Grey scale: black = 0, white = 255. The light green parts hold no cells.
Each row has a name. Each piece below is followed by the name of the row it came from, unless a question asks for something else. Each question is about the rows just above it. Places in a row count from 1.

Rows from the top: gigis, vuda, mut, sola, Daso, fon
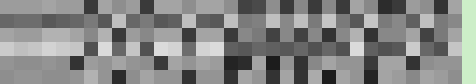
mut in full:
[164 156 156 178 178 164 136 178  58 156 136 164 164  58 164 164  58 136
 122  66 136  66 136  51 136 178  51 136 136 164  66 122 164]
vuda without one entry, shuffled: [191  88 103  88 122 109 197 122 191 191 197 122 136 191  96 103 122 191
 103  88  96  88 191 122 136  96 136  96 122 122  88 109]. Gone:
[128]
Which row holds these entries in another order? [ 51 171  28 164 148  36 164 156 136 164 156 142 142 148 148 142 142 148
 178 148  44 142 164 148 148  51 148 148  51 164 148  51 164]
fon
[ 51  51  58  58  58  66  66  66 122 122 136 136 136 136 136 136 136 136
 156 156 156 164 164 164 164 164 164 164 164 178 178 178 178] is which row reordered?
mut
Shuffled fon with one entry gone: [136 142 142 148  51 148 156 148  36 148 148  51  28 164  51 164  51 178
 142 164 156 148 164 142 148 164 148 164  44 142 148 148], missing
[171]

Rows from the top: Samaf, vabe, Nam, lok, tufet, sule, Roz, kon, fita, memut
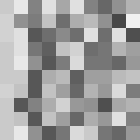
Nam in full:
[210 224  87 110 138 110 224 110 224  79]
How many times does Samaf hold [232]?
1
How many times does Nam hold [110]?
3
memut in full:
[202 232 145  87 118 218 202 118 103 152]
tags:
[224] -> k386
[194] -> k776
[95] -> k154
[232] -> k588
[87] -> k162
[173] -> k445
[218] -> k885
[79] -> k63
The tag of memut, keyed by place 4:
k162

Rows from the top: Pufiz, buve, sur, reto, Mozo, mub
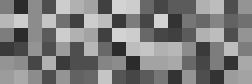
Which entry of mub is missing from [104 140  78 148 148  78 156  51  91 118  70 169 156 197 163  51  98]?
[85]
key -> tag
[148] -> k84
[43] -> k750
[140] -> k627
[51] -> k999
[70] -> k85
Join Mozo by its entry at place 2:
k627
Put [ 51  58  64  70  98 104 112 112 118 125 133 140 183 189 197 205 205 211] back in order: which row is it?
buve

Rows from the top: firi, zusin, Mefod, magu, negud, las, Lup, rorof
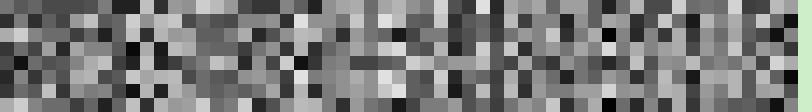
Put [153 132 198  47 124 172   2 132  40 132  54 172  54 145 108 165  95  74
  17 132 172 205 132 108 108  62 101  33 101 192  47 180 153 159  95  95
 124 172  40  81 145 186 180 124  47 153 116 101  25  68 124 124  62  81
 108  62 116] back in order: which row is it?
Mefod
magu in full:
[ 54 108  68 159  40 165 132 132  89   9 172  25 186 172 108 101 101  62
 116 145  54 180  47 101 124 165 132 198 217  95  81 180  33  81 205  89
 198  47 132 153 116 165 132 217 124 172 132 159 172  74 153 124 198  81
 153 132  54]
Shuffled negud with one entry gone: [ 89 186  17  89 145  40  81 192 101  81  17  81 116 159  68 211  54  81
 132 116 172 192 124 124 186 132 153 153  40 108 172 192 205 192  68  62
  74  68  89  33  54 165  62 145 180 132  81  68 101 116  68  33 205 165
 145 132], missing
[139]

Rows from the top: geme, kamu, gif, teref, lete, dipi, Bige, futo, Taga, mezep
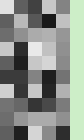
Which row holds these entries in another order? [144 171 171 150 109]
Taga
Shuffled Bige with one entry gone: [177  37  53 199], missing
[207]
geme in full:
[225  95  65 199 131]
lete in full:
[ 95  31 199 213 138]

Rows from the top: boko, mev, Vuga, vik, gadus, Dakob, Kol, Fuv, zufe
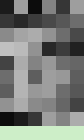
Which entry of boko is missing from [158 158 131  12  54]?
[27]
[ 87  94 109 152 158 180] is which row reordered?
Kol
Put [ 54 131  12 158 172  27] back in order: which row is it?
zufe
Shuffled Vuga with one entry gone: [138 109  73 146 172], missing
[164]
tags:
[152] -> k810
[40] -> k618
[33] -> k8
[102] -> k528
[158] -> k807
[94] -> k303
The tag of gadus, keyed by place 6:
k528
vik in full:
[192 186 146  40  60  33]

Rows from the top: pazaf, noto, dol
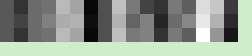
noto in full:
[ 88  67 107 129 171 177  14  80 177 100 129  37 107 135 232 177  43]
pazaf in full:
[ 88  51 107 113 185 164   8  80 191 121  67  51 121  94 220 198  59]
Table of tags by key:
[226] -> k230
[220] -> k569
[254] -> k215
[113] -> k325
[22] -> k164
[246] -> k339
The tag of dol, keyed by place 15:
k215
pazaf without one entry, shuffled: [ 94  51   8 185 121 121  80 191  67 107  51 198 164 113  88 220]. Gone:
[59]
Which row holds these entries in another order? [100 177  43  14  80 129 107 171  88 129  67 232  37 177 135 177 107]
noto

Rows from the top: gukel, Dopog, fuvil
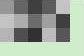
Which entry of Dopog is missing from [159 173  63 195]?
[108]
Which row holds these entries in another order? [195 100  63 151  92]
gukel
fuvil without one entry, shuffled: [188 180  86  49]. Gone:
[78]
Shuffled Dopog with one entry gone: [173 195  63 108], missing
[159]
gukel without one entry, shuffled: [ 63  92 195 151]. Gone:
[100]

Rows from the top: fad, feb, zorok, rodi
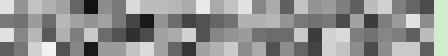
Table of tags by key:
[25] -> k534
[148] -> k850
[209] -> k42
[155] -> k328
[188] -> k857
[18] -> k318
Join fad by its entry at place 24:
k328
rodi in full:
[ 95 120 209 241  82 134  25 155 155 194 217 162 101  54 162 176 201 140
 170  82 140 101  68 209 194 140  75 140 201 201  95]
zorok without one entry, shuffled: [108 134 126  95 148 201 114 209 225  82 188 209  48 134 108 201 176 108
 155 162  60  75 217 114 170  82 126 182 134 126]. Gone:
[89]
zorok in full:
[225 134 182  89 176 126 201 108  82  48  75 162 170 209  82 134 148 155
 114 108 108 201  60 209 217 126 114 134 126  95 188]
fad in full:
[225 148 194 176 162 101  18 140 120 217 188 188 182 170 233 170 194 225
 134 170  95 194 148 155 126  95 188 209 126 101  75]

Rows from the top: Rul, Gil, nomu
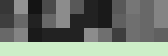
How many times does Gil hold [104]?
3
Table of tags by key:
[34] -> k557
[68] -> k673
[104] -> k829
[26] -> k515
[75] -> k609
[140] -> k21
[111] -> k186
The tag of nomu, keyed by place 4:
k557
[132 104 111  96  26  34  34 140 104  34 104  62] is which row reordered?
Gil
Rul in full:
[ 55 146  20  75 140  88  34  26  88 118 104 132]

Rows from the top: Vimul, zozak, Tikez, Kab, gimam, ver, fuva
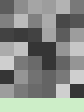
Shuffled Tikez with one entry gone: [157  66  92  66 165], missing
[59]
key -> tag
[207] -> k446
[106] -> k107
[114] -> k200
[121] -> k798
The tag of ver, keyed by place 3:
k200
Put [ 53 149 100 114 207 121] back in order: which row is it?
ver
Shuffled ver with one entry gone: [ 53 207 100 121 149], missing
[114]
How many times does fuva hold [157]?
1
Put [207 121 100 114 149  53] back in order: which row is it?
ver

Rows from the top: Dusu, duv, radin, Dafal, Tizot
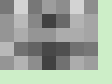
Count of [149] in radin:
3
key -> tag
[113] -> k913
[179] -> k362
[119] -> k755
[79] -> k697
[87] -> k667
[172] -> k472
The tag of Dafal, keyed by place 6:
k913
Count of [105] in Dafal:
0
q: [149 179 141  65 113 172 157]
Tizot
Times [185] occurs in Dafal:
1

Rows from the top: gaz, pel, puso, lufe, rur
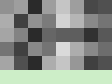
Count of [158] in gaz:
3
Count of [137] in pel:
1
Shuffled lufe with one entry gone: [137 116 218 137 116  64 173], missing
[109]
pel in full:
[173  64 145 123 211 181 137 116]
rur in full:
[165  80  42 173 197 151  64  80]
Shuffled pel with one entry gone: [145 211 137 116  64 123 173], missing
[181]
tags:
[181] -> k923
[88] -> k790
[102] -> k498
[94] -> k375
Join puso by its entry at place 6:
k375

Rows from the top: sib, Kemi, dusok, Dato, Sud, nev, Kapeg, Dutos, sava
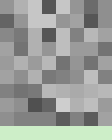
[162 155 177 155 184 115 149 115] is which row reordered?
Sud
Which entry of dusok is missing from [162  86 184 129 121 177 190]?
[136]
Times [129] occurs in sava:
4
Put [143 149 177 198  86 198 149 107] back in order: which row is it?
sib
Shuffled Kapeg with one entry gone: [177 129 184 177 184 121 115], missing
[170]
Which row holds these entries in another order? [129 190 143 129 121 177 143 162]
nev

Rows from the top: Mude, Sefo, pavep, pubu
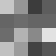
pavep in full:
[108 179 137 226]
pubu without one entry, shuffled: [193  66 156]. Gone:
[87]
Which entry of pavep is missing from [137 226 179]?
[108]
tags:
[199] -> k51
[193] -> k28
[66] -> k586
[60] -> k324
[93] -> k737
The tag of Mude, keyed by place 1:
k51
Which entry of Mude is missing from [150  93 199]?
[60]
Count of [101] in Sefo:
3

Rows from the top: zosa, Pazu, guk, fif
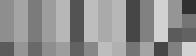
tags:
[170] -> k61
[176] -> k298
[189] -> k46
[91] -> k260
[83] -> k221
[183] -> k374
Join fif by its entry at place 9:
k298
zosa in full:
[142 164 123 157 183  83 189 170 183  70 129 210 149  48]
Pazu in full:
[142 164 123 157 183  83 189 170 183  70 129 210 149 117]

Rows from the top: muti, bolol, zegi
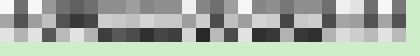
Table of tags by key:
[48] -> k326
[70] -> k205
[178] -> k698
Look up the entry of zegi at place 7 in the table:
k698
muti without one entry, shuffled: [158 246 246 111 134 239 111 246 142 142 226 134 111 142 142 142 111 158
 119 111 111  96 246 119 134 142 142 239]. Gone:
[150]
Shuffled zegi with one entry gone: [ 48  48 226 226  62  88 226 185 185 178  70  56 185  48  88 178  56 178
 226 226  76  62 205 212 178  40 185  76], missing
[219]
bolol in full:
[164  82 158 191  82  56  70 205 199 191 212 199 199 158 205  76 191 158
 212 205  70 199 205  76 164 158  82 164  82]
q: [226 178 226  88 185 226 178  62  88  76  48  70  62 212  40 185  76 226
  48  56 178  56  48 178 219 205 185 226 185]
zegi

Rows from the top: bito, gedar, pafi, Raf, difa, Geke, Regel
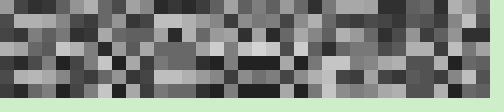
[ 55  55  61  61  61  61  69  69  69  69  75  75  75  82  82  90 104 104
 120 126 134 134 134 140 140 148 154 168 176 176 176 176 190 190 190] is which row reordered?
gedar
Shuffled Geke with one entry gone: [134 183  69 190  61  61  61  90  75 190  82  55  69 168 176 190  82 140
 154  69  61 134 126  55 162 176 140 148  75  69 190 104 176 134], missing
[112]
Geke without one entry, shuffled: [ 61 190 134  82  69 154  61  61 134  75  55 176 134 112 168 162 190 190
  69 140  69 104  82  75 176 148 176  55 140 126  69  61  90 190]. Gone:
[183]
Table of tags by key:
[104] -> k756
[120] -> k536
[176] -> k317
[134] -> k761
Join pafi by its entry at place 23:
k761

